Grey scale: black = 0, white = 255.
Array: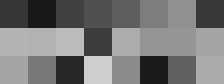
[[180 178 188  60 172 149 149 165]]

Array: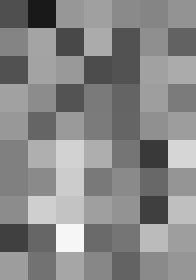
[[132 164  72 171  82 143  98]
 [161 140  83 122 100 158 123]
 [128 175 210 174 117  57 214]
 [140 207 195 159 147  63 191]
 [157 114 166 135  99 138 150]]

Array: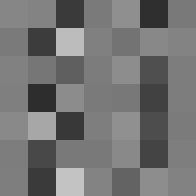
[[122  60 188 128 115 136 131]
 [127  45 140 122 120  65 125]
 [125  72 121 121 137  68 126]]

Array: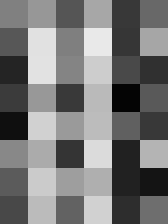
[[ 87 225 127 233  54 166]
 [ 59 152  57 186   4  89]
 [136 171  52 219  33 180]
 [ 72 187  98 209  45 110]]

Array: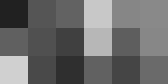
[[ 96  80  64 183  94 135]]

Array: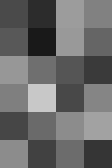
[[ 88  25 153 101]
 [127 200  72 133]
 [140  65 108  53]]

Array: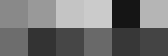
[[109  51  70 105  55  68]]
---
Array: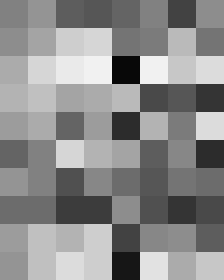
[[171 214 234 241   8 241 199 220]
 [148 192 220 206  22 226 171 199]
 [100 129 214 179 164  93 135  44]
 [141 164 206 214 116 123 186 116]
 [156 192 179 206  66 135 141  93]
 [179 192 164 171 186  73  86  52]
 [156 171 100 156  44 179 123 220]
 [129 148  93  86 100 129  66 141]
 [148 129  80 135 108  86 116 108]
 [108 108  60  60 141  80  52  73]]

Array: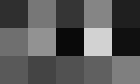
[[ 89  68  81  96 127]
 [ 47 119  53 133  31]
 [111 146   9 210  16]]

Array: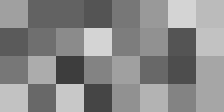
[[194 104 200  69 145 179 131 166]
 [ 90 111 139 212 125 145  84 194]
 [160  98  98  84 119 153 212 187]
 [119 172  61 131 160 104  77 166]]

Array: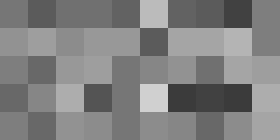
[[104 134 173  84 118 208  59  65  59 173]
 [126 104 152 158 118 134 146 112 165 158]
 [126 104 146 140 118 140 134 104 140 165]
 [146 158 140 152 152  91 165 165 180 126]
 [118  91 112 112  98 187  98  91  65 126]]

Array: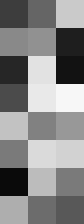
[[ 75 233 247]
 [122 218 210]
 [ 61 101 202]
 [194 129 152]
 [ 10 188 122]
 [174 108  88]
 [137 145  30]
 [ 38 226  18]]

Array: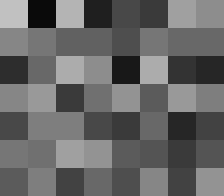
[[193  10 180  31  72  58 160 141]
 [ 45 104 172 141  24 172  51  38]
 [118 112 160 147  91  84  58  84]
 [ 72 126 126  72  58 104  38  66]
 [134 118  97  97  78 118 104 104]
 [ 91 126  66 104  78 134  66 147]
 [134 153  58 112 147  91 153 126]]
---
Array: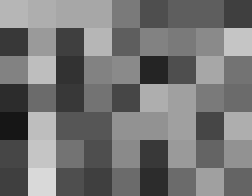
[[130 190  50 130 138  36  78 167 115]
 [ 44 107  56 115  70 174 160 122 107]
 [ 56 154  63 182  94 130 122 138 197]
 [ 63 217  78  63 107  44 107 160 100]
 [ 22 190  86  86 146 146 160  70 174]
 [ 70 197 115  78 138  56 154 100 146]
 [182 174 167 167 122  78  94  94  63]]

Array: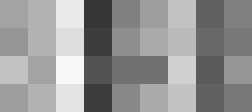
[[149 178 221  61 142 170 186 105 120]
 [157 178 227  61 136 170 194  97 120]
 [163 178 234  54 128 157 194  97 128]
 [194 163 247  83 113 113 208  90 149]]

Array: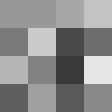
[[182 130  57 230]
 [122 203  73 109]
 [ 95 160  89 137]
 [152 152 167 195]]

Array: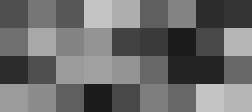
[[ 79 118  87 196 174  95 132  44  51]
 [155 140  95  28  72 126 103 196 181]
 [111 168 132 148  66  58  28  72 181]
 [ 44  79 155 161 148 103  36  36 103]]

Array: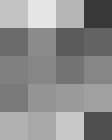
[[107 140  91  99]
 [128 134 115 134]
 [122 148 154 160]
 [194 229 182  56]
 [176 168 200  79]]

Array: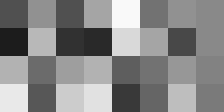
[[ 28 184  49  41 217 165  72 137]
 [ 80 145  80 165 249 114 145 137]
 [178 107 158 178  94 114 151 130]
 [233  87 204 225  57 101 190 122]]

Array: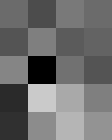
[[ 84 127  91  99]
 [133   0 113  84]
 [107  76 121 107]
 [ 42 202 169 127]
 [ 48 140 181 147]]

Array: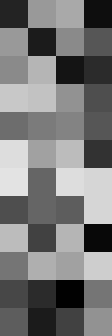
[[ 71  43   1 117]
 [138 181  20  43]
 [ 93  27  65 146]
 [ 78 101  93 214]
 [109 123 131  86]
 [153  27 138  86]
 [200 194 146  78]
 [117 175 161 206]
 [ 35 153 169  14]
 [188  65 181   8]
 [221 161 188  50]
 [227 101 221 214]]

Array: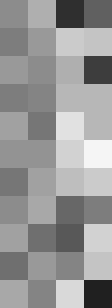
[[140 175  47  96]
 [161 111  88 210]
 [140 168 103 125]
 [111 153 132 196]
 [153 140 175  61]
 [125 132 183 183]
 [118 161 190 203]
 [125 153 203 196]
 [147 147 210 245]
 [168 132 217  32]
 [161 118 225 183]]
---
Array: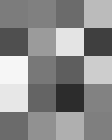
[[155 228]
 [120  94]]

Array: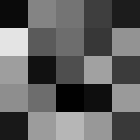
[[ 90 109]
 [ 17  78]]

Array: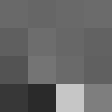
[[109 103]
 [116 106]]

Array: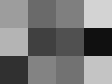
[[ 64  80]
 [131 114]]

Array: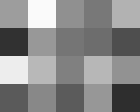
[[152 117]
 [184 128]]

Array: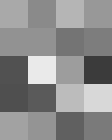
[[146 116]
 [234 157]]

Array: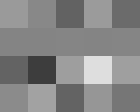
[[132 133]
 [ 61 158]]

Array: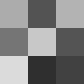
[[200  84]
 [ 47  65]]

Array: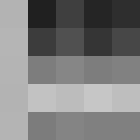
[[ 60  80]
 [125 134]]
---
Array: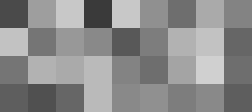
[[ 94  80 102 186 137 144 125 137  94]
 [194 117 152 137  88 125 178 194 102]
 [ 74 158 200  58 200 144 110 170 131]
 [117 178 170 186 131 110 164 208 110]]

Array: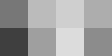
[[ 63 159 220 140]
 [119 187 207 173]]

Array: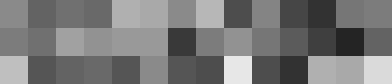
[[191  85  99 105  85 138  85  77 231  77  50 176 169 218]
 [138  99 112 105 176 169 138 183  77 132  70  50 118 124]
 [124 112 161 146 153 153  57 124 146 118  91  63  36  99]]

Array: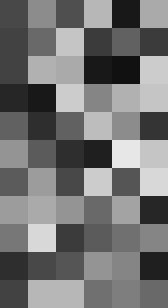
[[ 38  24 204 133 177 197]
 [ 97  46  97 189 140  52]
 [ 46  72  85 148 133  31]
 [148  91  46  31 231 197]
 [ 66 105 197  59  97  59]
 [ 72 140  79 183  24 170]
 [ 91 156  72 204  85 216]
 [156 170 148 105 163  38]
 [ 66 177 170  24  17 204]
 [ 66 183 183 112 126 105]
 [119 216  59  91 112 133]]

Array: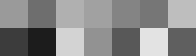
[[ 60  28 211 146  88 227  95]
 [154 110 176 161 132 118 190]]

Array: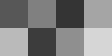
[[186  60 143 214]
 [ 87 128  52 165]]

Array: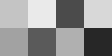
[[162  90 176  39]
 [196 234  75 216]]
